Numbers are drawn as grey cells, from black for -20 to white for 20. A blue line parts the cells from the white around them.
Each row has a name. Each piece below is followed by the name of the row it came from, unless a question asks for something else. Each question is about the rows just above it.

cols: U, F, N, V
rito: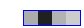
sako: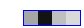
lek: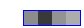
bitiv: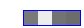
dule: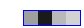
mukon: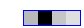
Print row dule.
[  5 -16   9  13]
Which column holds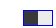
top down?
F
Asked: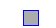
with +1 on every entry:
[8]
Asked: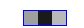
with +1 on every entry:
[  6 -15  10]
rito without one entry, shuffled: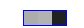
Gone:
[12]

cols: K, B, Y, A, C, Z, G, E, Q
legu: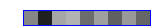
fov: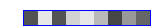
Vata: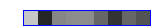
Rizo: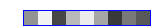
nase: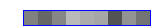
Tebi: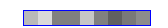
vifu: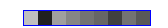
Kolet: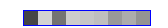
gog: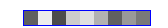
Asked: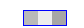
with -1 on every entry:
[ 8 16  5]
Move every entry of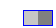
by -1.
[10 -1]
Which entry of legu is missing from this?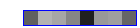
[-3]
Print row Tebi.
[ 9 14  0  0 11  0 -5 -1  2]

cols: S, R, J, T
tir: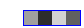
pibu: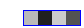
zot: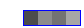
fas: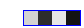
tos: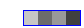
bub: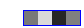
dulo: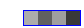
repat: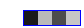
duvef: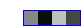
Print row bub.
[ -1  14 -14   0]
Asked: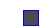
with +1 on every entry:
[-7]
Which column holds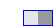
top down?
J
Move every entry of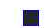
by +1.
[-13]
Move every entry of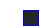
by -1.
[-15]

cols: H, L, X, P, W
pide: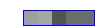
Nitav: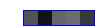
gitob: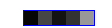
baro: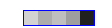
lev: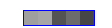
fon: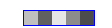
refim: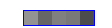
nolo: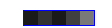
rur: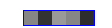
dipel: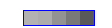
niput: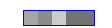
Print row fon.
[10 -5 16  2 -8]
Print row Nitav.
[ -7 -17  -4  -3 -11]
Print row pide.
[ 5  6 -7 -3 -3]
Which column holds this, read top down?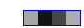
L

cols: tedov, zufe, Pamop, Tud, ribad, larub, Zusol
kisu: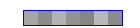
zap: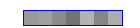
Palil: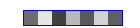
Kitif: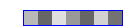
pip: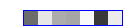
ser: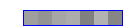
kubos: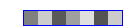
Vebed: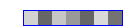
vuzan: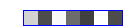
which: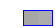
ser
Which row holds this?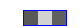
Palil
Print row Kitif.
[ 9 -4 15  4 -4 13 -2]
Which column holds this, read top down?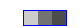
Zusol
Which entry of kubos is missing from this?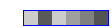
[15]
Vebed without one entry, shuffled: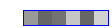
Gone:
[14]
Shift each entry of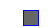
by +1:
[-3]

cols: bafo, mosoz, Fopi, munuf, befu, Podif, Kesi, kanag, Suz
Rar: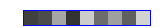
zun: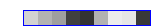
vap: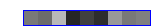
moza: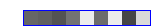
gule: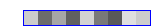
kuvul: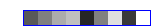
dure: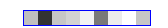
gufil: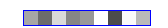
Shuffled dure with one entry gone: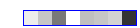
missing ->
[18]
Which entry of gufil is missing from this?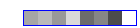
[19]
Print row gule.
[12 -3  6 -5 13 -1 -6 15 12]
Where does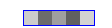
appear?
Rar
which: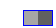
gule

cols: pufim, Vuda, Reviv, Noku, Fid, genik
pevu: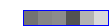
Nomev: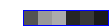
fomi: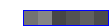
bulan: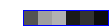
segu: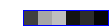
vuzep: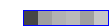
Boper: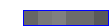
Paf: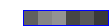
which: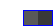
Paf
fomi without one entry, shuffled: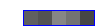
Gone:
[-8]
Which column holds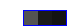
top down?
Noku

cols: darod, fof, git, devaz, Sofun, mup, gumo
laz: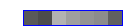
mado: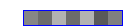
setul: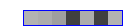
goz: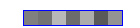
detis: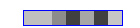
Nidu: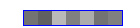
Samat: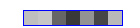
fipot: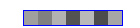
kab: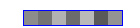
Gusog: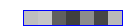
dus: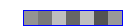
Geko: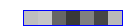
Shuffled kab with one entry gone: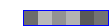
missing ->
[2]
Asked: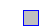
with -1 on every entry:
[9]
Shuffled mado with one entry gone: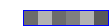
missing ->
[1]

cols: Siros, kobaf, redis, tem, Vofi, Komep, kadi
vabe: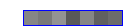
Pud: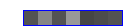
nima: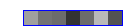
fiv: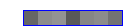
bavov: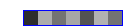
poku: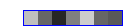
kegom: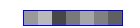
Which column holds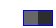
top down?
Siros
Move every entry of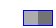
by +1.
[ 8 -1]
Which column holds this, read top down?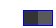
tem
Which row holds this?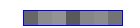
fiv
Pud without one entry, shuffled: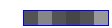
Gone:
[-8]
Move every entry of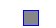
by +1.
[2]

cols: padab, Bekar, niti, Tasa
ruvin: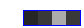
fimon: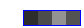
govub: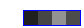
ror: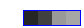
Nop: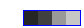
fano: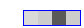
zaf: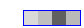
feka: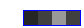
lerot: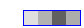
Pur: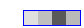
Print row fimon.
[-13  -8   3  -7]
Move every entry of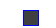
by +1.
[-9]
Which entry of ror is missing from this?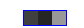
[6]
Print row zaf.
[14 10 -5  9]
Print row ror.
[-14 -10   4   6]

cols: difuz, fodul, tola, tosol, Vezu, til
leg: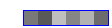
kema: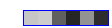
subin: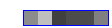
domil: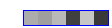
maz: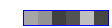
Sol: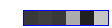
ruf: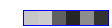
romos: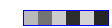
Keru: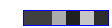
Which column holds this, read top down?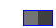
fodul
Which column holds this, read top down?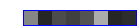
tosol
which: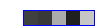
Sol
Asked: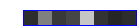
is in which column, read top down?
til
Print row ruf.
[ 11  12  -5 -14   2 -12]
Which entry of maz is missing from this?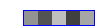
[-9]
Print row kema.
[ 11  12  -5 -14   3 -13]

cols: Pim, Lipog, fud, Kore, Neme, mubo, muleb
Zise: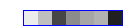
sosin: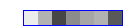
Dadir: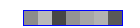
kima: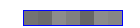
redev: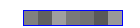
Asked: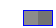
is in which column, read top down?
Pim
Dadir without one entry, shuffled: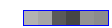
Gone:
[9]
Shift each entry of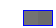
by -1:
[-3 -4]
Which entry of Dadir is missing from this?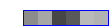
[3]
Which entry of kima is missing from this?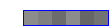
[1]

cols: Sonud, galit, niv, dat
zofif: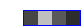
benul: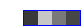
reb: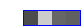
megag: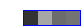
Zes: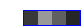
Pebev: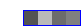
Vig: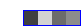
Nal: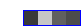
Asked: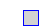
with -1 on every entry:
[12]
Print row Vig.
[-10  13  -3   2]
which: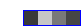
benul
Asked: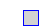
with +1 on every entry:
[14]
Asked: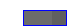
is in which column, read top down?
niv
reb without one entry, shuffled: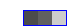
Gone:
[-4]

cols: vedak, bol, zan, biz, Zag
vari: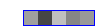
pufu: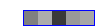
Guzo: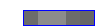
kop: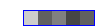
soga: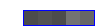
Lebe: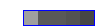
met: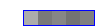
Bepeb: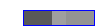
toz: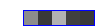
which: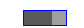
Bepeb
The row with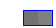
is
met
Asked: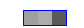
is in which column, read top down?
vedak
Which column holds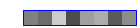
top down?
vedak

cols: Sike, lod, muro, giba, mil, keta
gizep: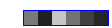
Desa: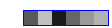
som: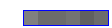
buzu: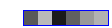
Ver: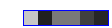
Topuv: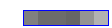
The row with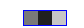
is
gizep
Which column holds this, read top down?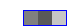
Sike
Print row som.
[ 0 -3 -3 -2 -5 -3]

